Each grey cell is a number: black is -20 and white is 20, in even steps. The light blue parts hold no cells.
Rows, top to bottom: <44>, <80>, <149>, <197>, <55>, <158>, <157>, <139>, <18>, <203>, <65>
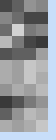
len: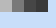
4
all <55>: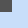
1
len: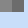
2
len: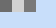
3
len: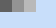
3

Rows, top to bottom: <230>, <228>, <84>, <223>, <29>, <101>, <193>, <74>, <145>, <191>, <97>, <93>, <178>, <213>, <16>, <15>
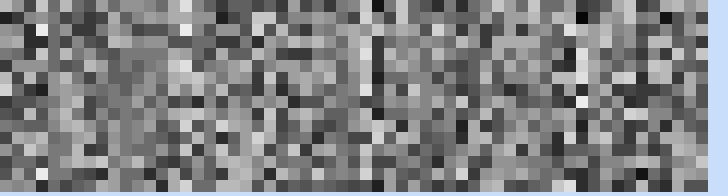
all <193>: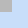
1 3 6 16 28 31 41 47 48 56
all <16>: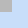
21 24
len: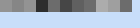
11
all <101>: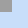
9 20 24 25 28 30 41
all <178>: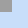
4 10 21 27 40 42 45
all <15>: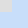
48

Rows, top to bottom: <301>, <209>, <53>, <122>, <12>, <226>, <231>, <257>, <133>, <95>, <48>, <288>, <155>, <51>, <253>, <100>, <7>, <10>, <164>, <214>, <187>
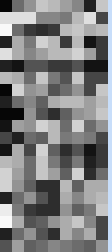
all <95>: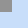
3 7
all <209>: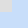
1 2 3 8
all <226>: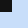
2 8 9

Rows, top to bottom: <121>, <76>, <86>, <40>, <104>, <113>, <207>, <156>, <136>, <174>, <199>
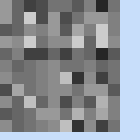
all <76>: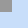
1 5 8 9
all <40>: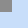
2 5 6 10
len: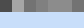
7

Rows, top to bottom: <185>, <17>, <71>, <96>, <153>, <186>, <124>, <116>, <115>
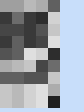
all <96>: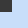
1 3
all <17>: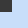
1 3

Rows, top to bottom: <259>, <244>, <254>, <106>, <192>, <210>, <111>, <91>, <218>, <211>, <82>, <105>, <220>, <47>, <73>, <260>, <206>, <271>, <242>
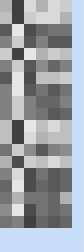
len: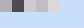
5
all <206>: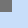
1 3 4
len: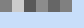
6

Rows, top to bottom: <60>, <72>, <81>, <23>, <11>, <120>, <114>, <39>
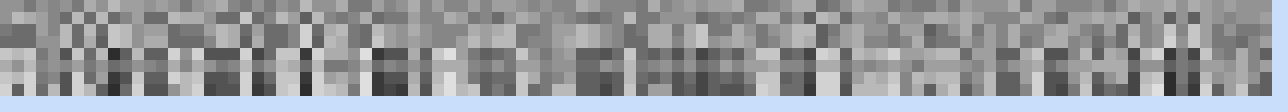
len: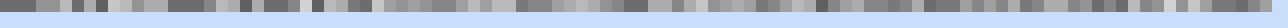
106
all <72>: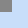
5 11 23 28 30 36 37 41 46 48 52 61 63 74 83 84 85 96 103

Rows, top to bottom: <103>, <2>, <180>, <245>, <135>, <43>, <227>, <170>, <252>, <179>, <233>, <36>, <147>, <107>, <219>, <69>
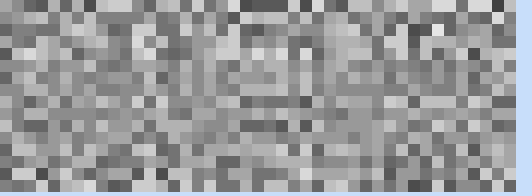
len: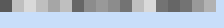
18
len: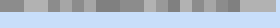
23
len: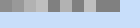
10
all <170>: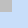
24 26 42
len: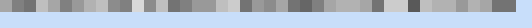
43
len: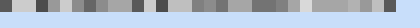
33
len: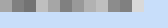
12

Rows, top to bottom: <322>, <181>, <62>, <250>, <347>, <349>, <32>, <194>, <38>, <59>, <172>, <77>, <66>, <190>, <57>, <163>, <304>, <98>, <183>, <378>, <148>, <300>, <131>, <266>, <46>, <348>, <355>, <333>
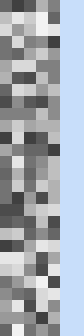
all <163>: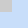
2 4
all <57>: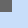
1 3

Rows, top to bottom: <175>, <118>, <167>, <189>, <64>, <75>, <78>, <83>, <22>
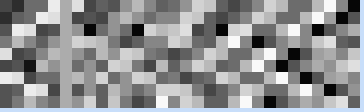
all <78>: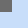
4 5 10 14 18 21 22
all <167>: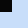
8 12 19 27

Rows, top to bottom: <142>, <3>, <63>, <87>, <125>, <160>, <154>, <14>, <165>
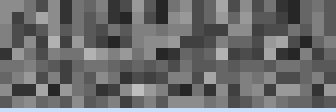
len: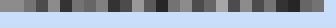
27
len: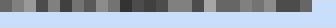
26
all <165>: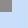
3 7 15 16 17 23
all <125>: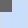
16 18 28
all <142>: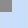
1 2 5 16 21

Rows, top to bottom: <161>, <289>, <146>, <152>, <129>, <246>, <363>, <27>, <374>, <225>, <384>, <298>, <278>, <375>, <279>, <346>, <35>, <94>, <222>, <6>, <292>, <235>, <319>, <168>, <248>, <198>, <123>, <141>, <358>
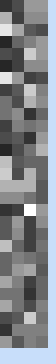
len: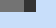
3
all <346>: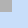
1 2 3
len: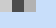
3
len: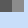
2

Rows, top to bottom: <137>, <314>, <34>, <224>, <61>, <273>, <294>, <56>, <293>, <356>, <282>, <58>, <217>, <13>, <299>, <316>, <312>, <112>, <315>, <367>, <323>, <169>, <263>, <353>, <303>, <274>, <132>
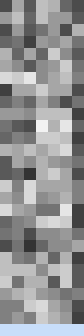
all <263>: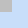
1 2 3 5
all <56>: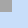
2 3 5 6
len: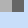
2

